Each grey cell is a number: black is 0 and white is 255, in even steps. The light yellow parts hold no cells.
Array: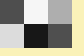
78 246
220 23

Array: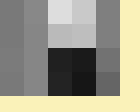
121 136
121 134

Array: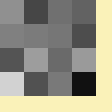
144 70
128 123

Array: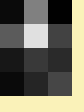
10 128
91 224

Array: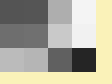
84 85
110 112

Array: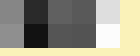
134 42
143 18

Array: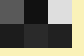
89 17
28 42
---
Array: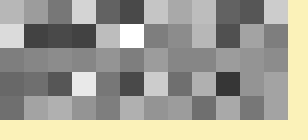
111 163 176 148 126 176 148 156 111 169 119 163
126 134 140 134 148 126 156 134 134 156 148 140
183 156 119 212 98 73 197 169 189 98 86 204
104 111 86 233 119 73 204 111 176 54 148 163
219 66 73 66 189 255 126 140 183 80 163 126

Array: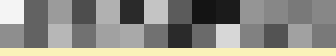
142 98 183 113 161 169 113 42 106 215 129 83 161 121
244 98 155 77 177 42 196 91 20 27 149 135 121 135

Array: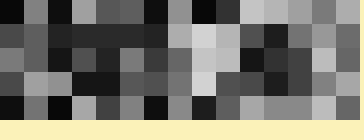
73 160 145 21 21 87 80 115 210 80 73 29 65 129 167
73 94 35 42 42 42 35 173 210 181 80 29 115 152 108
122 94 21 80 35 122 58 102 196 188 21 50 65 188 102
8 129 14 160 87 94 14 145 8 50 196 181 160 122 173
14 115 8 167 65 129 14 137 29 94 167 137 137 188 102

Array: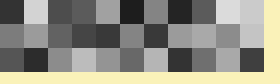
85 44 140 188 148 104 181 51 111 169 63
124 155 98 69 57 132 57 155 169 140 196
51 211 77 91 161 29 132 36 91 219 203

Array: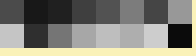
197 47 117 167 190 174 205 11
75 24 32 63 82 124 69 152

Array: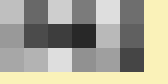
167 179 222 145 159 69
191 104 206 123 222 110
153 75 61 40 185 96

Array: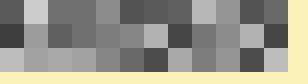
189 162 169 162 133 104 76 169 125 149 76 189
89 204 111 111 141 83 89 96 183 149 83 104
62 155 96 111 125 133 177 70 119 141 177 70

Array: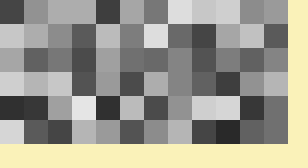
207 181 199 83 154 75 173 132 97 62 146 181
69 146 173 173 62 166 119 221 199 207 140 154
48 55 160 229 48 187 75 146 207 214 55 112
199 173 140 90 187 125 221 105 69 166 193 90
166 97 119 75 160 112 105 132 83 125 97 132
214 90 69 181 154 83 140 181 69 41 97 112
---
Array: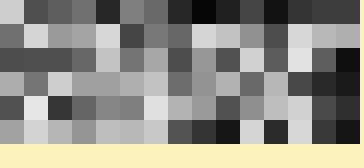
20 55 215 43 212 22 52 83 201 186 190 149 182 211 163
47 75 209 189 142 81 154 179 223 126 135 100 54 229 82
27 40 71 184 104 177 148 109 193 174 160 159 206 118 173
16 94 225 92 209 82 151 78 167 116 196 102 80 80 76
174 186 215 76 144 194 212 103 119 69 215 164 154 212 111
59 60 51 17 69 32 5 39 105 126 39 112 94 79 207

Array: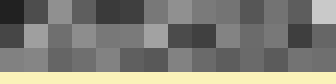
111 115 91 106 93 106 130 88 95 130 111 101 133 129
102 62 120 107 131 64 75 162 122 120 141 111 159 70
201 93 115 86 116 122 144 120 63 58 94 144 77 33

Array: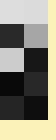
14 37
40 9
23 204
166 41
219 221

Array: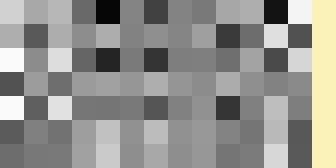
89 215 123 117 151 142 168 142 202 161 121 120 109
88 185 117 131 152 145 188 145 193 158 114 128 91
126 190 128 53 145 129 85 121 117 118 225 95 250
138 130 143 172 140 149 174 150 161 155 110 156 82
214 74 163 111 127 126 52 122 36 101 221 140 250
81 223 109 58 159 133 143 130 173 141 173 89 174
244 19 174 167 121 131 65 132 6 105 183 168 209

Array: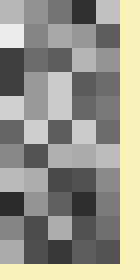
83 93 55 78 170
111 80 172 75 133
123 45 96 147 44
139 80 74 172 185
188 171 176 82 136
109 202 94 206 101
120 104 202 152 207
108 91 202 154 63
147 180 94 108 64
93 151 167 133 235
192 47 116 145 183

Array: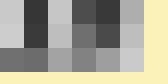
202 158 130 163 108 112
190 74 111 190 58 205
174 57 77 198 54 201

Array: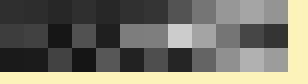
155 177 145 100 37 77 33 88 20 67 28 26
52 69 116 164 204 126 124 30 81 23 64 62
147 165 151 116 83 52 48 38 47 38 45 47
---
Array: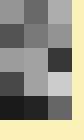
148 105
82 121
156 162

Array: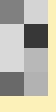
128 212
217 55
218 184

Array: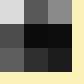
219 88
76 11
93 47

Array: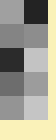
160 35
132 141
43 195

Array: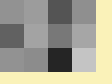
146 156
97 163
146 140

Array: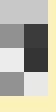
200 200
145 59
236 51
